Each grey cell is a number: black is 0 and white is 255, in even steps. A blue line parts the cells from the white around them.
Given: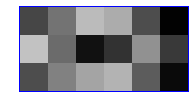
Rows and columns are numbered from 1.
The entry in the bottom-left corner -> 77
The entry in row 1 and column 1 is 70
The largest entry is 194
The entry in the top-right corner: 2
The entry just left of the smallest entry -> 77

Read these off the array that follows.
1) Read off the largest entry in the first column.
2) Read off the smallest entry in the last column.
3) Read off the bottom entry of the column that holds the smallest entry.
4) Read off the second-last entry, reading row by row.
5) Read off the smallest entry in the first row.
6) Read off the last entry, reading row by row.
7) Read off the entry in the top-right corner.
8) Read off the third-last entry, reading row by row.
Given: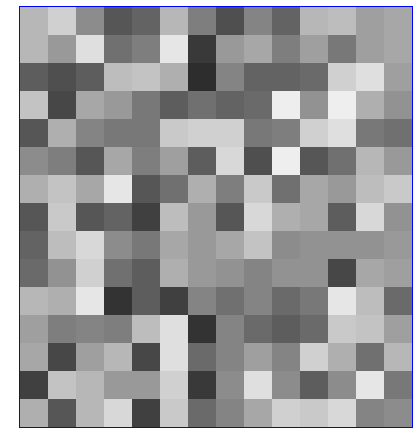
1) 195
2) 106
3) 106
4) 132
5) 79
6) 140
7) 167
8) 216

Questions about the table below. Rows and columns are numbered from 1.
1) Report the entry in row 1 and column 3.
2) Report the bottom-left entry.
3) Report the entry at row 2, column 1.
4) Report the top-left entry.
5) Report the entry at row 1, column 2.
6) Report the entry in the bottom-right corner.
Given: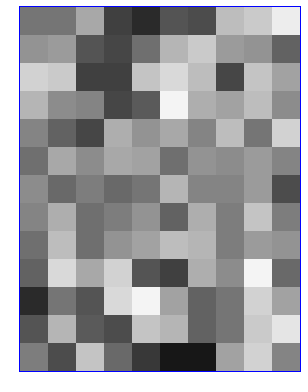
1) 168
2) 125
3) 147
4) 117
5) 117
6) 132

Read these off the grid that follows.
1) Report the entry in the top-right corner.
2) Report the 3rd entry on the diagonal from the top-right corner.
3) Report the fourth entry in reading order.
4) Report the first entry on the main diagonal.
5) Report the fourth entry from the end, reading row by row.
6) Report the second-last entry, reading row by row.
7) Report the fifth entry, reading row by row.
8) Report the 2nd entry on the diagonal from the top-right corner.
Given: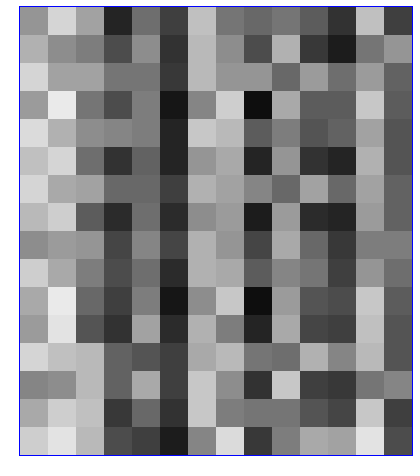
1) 63
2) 110
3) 36
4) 149
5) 169
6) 227
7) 110
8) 117

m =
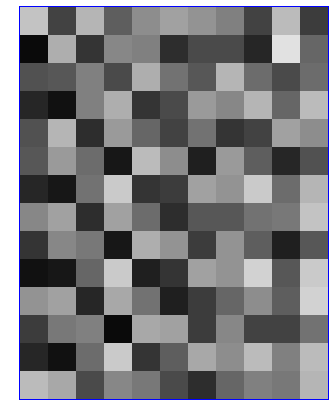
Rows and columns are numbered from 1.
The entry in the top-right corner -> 60
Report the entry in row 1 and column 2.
66
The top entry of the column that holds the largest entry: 187
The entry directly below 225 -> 74
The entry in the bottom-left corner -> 187
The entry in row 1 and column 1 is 195
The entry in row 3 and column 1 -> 81
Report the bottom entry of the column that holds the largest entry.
120
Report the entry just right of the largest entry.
102
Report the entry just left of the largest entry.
38
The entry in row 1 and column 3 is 181
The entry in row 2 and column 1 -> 10
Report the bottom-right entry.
181
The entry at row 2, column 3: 52

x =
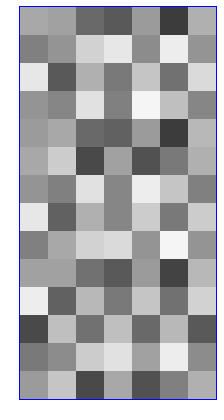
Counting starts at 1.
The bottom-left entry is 155
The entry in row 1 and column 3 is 105
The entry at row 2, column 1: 128
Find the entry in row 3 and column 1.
231
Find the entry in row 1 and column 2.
161
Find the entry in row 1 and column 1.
168
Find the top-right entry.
176
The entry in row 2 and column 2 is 148
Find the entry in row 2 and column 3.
210
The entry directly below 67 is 113

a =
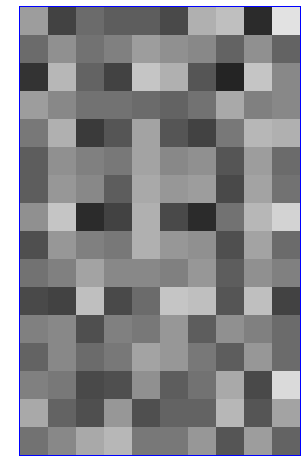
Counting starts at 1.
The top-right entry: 226
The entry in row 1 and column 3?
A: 107
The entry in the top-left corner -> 157
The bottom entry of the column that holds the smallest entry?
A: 85
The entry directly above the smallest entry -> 99
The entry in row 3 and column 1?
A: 51
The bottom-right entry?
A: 99
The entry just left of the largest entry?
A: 43
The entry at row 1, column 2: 66
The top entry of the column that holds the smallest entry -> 191
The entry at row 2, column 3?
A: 114
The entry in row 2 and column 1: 107
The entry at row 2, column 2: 144
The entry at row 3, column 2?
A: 183
